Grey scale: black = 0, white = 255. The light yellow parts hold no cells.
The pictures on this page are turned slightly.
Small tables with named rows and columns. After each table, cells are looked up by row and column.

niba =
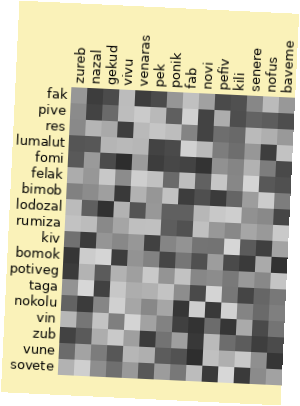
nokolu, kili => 209
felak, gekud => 200
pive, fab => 209
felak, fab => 190
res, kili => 105
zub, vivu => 201
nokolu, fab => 54

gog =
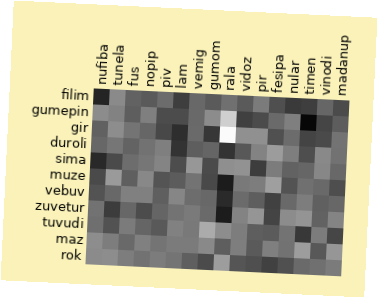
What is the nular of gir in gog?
108
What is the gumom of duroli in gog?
101
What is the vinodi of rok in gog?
112
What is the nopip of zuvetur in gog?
76
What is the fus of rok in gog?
125
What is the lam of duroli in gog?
51
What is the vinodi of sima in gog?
135
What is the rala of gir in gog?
251
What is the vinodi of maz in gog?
88
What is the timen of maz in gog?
157
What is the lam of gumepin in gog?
76
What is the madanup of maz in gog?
150
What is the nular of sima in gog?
98
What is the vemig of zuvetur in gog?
122
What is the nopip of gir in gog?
102
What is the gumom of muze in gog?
73
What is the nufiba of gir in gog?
97
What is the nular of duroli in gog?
126
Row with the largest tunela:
muze

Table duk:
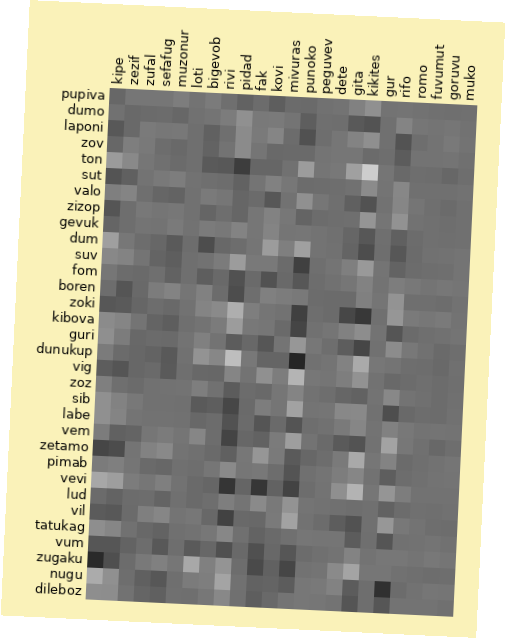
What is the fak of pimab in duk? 118
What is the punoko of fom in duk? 87
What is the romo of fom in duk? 120
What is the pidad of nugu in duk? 164
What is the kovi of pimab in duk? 120
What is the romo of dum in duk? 107
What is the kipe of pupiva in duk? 103
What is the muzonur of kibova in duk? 94
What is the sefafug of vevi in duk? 118
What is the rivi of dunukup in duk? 135
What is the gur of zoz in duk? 115

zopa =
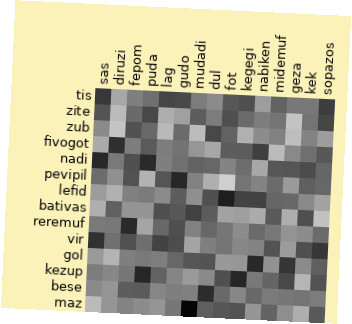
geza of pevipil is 154
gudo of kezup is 133
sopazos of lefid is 162
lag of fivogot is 125
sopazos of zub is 157
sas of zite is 84
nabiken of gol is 41
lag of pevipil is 85
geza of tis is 120
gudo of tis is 73
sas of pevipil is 108
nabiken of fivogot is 63
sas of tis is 56
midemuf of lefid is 102
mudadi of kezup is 154
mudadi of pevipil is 129
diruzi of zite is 187
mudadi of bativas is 66
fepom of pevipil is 82
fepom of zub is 81

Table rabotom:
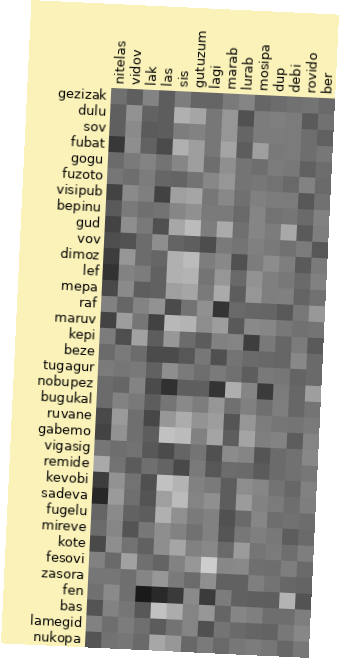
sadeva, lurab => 93
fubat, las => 75
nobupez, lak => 131
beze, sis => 75
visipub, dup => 124
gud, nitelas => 67
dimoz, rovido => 90
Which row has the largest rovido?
fen

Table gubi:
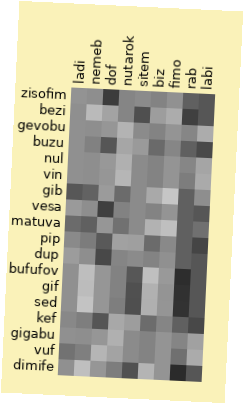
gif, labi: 86
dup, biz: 131
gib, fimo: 198
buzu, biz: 106
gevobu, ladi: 144
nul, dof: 152
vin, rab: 125
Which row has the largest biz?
bufufov

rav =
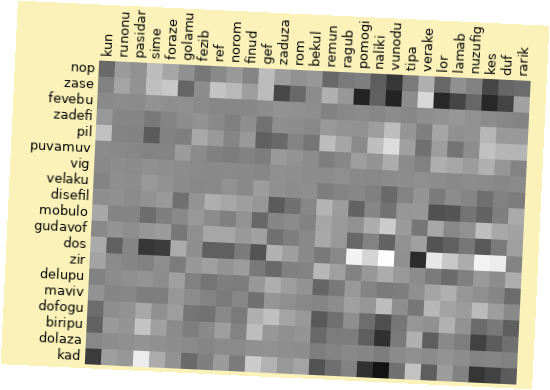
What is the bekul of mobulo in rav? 130
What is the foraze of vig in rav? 142
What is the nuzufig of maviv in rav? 156
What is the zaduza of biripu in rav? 151
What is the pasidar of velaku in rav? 141
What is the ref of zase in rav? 195
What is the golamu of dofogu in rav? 157
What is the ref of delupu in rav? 117
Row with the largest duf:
dos

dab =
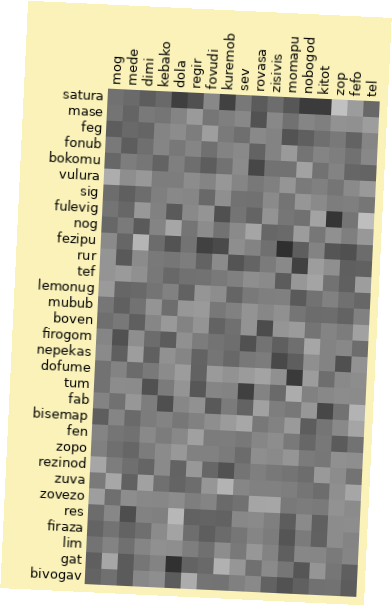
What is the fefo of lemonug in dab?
112
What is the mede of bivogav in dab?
112
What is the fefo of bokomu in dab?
102
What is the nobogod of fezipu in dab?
94
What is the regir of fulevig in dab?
137
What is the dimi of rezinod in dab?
111
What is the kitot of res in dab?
138
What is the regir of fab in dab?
135
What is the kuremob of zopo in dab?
129
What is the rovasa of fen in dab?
120
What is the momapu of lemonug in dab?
128
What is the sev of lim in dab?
141

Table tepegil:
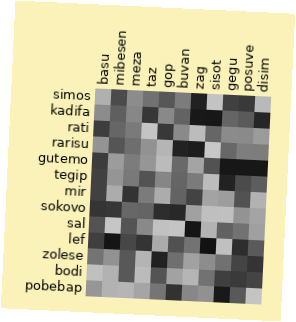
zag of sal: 21
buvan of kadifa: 99
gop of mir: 172
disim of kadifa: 38
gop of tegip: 134
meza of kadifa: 135
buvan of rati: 138
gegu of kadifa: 101
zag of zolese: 161
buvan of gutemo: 105
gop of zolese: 33
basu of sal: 83
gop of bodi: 84
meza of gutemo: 124
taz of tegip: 83
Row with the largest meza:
pobebap

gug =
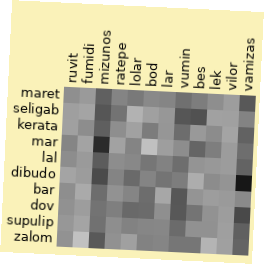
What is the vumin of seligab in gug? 86
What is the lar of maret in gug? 133
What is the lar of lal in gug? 130
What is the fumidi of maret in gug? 154
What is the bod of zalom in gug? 130
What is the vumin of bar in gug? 87
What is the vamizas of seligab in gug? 131
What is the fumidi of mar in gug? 163
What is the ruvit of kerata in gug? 160
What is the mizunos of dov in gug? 115
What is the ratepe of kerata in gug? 142
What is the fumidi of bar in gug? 170
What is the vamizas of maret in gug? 88
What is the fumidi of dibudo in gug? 156
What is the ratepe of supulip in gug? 142

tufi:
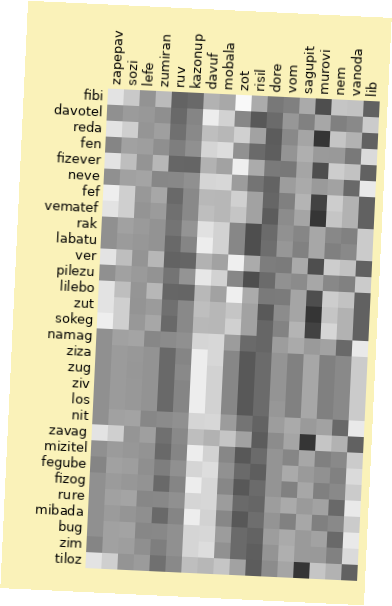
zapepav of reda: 227
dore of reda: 92
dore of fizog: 107
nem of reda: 197
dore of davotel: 107
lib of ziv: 203
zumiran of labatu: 147
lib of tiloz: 97
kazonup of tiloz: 137
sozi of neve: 161
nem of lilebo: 205
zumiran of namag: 135
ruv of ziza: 105
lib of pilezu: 203
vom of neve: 157
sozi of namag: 161
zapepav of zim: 133
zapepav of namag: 144
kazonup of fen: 144
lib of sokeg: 97
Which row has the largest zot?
fibi

